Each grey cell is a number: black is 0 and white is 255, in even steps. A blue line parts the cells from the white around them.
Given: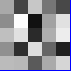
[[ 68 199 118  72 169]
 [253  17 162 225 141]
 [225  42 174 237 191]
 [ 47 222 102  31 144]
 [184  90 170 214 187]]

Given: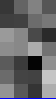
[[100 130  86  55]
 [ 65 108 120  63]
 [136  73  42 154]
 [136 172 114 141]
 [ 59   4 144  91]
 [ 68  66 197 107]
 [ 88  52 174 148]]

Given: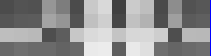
[[ 83  81 150 125  75 201 217  64 203 190  74 141  82  87  76]
 [ 91  92 164 149  82 192 207  70 193 178  78 159  91  95  85]
 [188 185  78  93 199 218 223 196 215 216 206  78 185 184 190]
 [111 106 106  99 105 234 236  94 233 223 110 101 106 110 104]]

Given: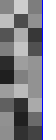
[[205 125 133]
 [ 76 145 190]
 [173  55  84]
 [196  80 127]
 [158 148  43]
 [128 146  31]
 [187 146 157]
 [ 48 170  96]
 [ 32 107 145]
 [ 49  67 142]]

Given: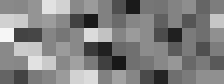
[[135 148 226 210 137 155 129  79  26 118 116 131 142 101 125 137]
 [203 148 156 136  65  25 129 106 134 140  96 131  85 111 198 209]
 [ 67  70 133 118 137 219 194 133 155 140  76  32 123 111 144 246]
 [203 200 133 155 137  58  32 106 112 140 136  91 123  79 125 137]
 [135 226 202 136 161 122  64  24 112 118 136 151 104 122  89 137]
 [ 67 122 133 155 210 219 129 161 134  74  36 111 123 143 144 100]]

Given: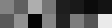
[[ 95 174 118  30  25  11  19 131]
 [145   5 134  34 125  84 234  89]]

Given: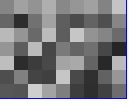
[[161 147 175 136 150 161 131 196 133]
 [ 45 113 162  94  75  99  79 134 102]
 [149 105 188  93 198 147 133 107 185]
 [ 93 187  71 122 100 112  71  37 149]
 [ 44  60  73 164 169 100  40 186 190]
 [128  68  64 198  73  48  98 151  78]
 [ 84 206 163 126  61  46  65 109  87]]
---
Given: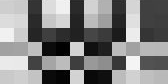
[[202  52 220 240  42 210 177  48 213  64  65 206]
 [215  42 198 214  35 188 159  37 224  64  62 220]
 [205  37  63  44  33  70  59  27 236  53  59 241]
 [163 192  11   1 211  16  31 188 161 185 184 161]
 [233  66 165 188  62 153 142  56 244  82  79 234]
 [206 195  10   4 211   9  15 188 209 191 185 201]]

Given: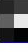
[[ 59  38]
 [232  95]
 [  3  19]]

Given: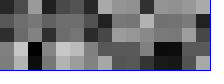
[[ 75 154  32  73  83  40 169 148 144  49 148 144 152 170  39]
 [110 119  97 110 110  81  33 120 117 178 113 115 122  33  87]
 [107 130  47 108 117  43  71 156 150 137 122 120 158  71  46]
 [198   1 132 199 187 128  88  89  89 128  11  13  89  89 128]
 [179  13 119 179 156 130 167  85  87  52  26  23  83 168 125]]

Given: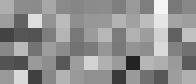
[[140 139 167 138 134 139 140 126 153 126 245 120 135 174]
 [ 98 222 147 187 143 151 152 179 161 188 229 164 158 157]
 [ 86  83 126 180 120 155 183 123 177 157 209  96 192  67]
 [186 115 157 140 114 122 150 121 148 141 218 129 113 135]
 [ 77 154 142  87 157 210 176 155  35 182 174 154  91  83]
 [217  64 136 179 153 144 144  57 154 112  87 157 176 153]]

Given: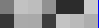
[[194 189 145  43  44 202 124]
 [170 169  61 195 186 174  55]]

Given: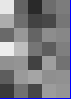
[[ 99  41 109 124 231]
 [110  66  72 118 172]
 [152 100 141 135 105]
 [190 117  93 127 237]
 [148  65 159 114 145]
 [154 165 143 145  93]
 [113  70 156 149  58]]
